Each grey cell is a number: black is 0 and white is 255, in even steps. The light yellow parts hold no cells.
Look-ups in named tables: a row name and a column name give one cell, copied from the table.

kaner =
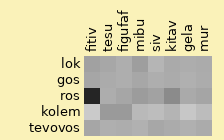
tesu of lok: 167
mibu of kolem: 185
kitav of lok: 170
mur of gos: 172
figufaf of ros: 166
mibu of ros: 156
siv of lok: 181
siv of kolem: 189
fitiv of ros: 37
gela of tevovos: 176
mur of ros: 165
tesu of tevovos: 175
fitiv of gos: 166
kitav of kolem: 180
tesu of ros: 173
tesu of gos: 171
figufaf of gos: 174
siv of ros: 162
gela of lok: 173
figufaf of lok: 174
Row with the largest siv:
kolem

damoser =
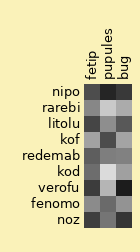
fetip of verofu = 60
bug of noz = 53
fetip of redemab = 94
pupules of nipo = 37
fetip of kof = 162
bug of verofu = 28
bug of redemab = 129
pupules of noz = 117
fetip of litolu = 69
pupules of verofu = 181
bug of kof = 164
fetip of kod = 109
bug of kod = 160
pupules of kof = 76
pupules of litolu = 142
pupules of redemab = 126
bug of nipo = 57
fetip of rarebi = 135
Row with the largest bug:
rarebi

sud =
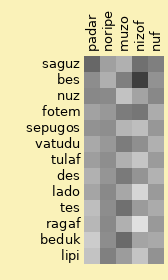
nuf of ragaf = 153
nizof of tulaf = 197
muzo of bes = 127
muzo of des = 122
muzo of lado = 167
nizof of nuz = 163
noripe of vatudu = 152
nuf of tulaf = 155
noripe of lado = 137
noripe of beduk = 141
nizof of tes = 155
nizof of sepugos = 190
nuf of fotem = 172

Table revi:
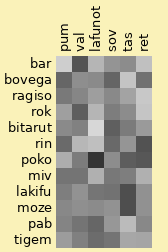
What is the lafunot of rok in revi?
181
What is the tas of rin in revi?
149
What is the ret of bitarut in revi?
154
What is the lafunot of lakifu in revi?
117
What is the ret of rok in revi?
197
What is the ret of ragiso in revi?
200
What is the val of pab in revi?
116
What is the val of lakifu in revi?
146
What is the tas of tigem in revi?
167
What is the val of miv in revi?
116
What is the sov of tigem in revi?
116
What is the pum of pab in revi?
132
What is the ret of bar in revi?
192
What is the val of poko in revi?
124
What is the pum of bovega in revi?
102
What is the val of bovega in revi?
142
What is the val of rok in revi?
94

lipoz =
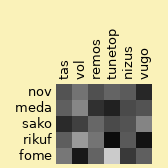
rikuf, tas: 94
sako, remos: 103
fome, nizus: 57
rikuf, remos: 116
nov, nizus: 91
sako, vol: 64
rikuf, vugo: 19
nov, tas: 83
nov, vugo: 39
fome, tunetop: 203

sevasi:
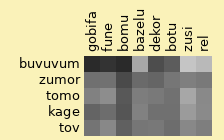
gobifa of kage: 100
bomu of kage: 85
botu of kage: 112
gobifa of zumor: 112
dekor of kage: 112
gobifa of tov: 116

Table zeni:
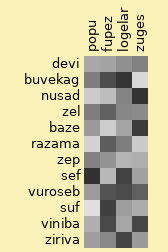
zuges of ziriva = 154
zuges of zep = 175
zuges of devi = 129
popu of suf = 223
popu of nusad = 203
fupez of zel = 96
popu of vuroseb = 156
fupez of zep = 147
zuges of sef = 161
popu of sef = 50

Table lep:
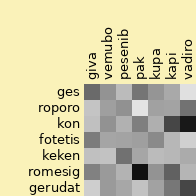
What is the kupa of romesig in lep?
147
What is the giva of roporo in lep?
196
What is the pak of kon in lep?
127
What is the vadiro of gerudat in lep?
70
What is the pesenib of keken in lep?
113
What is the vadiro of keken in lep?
171
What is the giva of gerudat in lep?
206
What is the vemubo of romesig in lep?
154
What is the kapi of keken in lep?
183
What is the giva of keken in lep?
192
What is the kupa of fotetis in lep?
138
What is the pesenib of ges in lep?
187
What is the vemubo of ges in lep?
147
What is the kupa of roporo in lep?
161

